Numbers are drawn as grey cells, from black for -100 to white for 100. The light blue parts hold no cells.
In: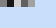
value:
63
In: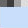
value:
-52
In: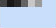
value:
-22
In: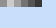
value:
-10
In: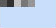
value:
54
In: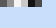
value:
58
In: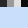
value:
21
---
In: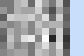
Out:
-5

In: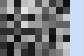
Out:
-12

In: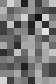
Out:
6

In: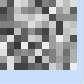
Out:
24

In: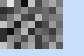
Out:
9
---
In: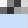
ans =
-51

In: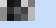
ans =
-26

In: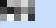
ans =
-34

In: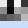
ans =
32

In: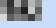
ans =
-25

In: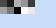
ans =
39

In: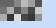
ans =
-34

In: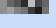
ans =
-34
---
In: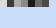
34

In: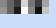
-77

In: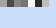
4

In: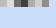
-14

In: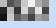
-24

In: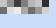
84

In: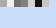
-12
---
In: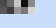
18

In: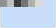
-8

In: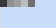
24

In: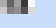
12

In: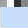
94

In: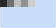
50
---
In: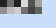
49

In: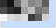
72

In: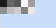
49

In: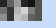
-59

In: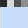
71

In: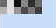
76
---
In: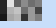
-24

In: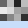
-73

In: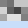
55

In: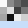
-18

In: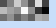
60

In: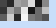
29

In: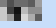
-15
